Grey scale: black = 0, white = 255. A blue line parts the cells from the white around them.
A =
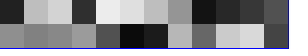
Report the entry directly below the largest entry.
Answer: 81
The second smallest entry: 19
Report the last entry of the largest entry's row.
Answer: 81
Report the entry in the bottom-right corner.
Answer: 68
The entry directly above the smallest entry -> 223
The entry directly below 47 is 155
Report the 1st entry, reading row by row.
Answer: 33

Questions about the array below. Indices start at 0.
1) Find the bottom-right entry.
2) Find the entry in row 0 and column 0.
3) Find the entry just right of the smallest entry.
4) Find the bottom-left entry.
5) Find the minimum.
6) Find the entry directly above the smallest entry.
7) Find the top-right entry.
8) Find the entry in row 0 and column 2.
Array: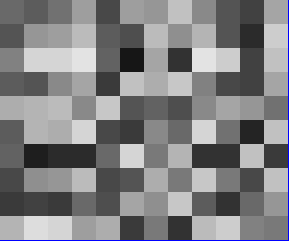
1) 121
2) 105
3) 165
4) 180
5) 22
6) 78
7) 165
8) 113

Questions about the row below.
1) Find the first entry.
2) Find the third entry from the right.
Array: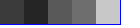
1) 59
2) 89

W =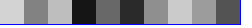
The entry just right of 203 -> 156
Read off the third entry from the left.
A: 190
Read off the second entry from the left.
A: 130

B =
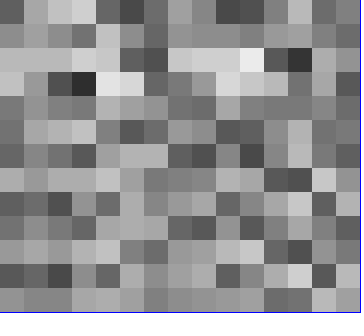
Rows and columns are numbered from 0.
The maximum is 235
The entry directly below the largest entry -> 199
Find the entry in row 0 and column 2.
193
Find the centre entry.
95
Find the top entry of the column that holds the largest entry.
80
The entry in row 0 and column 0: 95
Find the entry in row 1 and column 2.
141
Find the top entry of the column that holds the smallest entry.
207
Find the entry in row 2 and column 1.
185
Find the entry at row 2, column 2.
185
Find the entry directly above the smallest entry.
207
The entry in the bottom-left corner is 147
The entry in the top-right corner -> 128
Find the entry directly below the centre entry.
128
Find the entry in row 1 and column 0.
141
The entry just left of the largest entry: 207
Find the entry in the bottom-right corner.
160
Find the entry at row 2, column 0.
185
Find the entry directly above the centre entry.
153
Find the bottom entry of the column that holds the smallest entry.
167
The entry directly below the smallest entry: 121
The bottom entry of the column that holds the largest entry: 160
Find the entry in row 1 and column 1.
160
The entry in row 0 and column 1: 167
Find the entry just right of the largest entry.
88
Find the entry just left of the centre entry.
179

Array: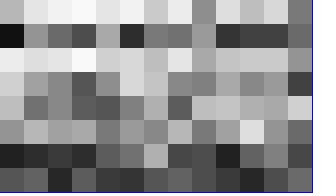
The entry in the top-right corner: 121
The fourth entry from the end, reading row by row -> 58
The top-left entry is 183
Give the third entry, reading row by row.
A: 242
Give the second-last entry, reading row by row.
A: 77
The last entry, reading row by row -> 106
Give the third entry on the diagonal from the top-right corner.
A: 202
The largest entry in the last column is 208
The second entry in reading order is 229
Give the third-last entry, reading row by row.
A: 39
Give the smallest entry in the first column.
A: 17
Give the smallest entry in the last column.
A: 65
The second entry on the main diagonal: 148
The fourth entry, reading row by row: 249
